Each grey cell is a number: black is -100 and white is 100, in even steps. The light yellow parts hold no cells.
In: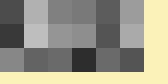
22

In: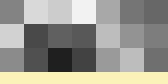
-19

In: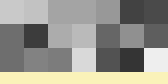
-42

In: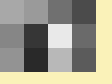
-41

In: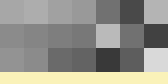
41

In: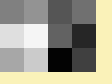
-12

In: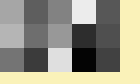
-32

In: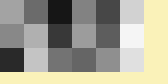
65

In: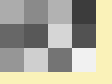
-53
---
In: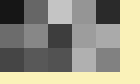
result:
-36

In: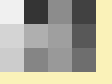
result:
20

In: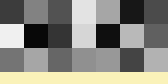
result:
-20

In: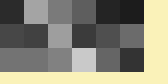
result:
1

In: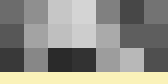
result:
-67

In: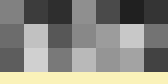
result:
-5

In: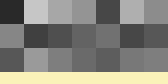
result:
-1

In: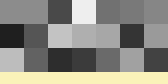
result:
-65

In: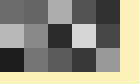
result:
-30

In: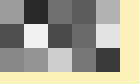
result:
60
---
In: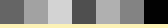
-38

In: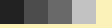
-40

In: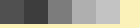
-37

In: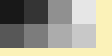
-59

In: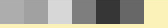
-19

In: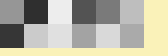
-58
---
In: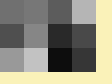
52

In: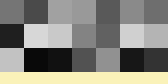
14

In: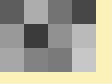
2

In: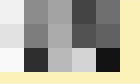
45

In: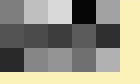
16

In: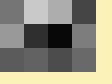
-23

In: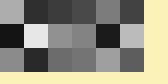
-9
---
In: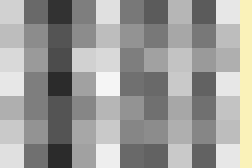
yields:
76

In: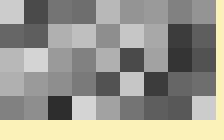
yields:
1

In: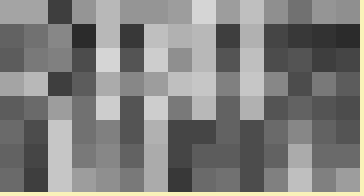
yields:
-17

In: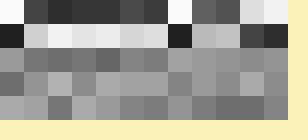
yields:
33

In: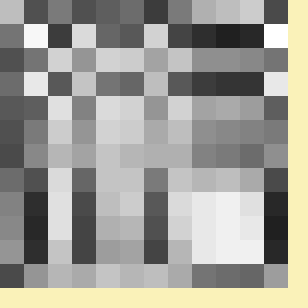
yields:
-42

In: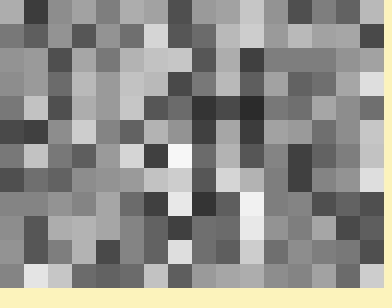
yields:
4

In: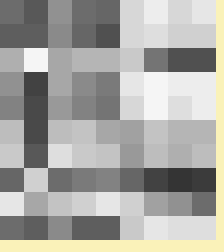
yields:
-15
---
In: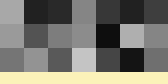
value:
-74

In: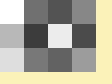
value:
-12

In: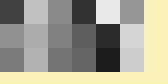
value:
51

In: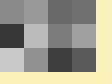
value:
20

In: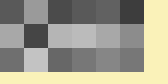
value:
21

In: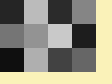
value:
47

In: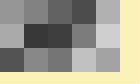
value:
2

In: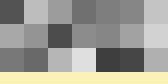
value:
48
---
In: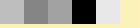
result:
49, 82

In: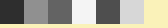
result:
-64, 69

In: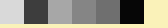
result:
70, -95

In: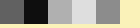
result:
-24, 10

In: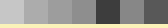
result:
55, -31

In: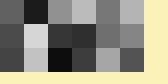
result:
-24, -35

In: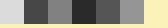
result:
72, 17

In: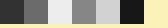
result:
-61, -82

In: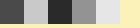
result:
-42, 80

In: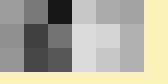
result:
23, 39
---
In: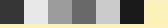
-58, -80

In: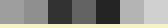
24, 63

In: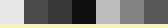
81, -31

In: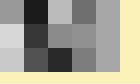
20, 31

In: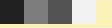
-74, 90

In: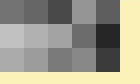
-10, -54

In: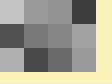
53, 21

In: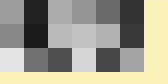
23, 29
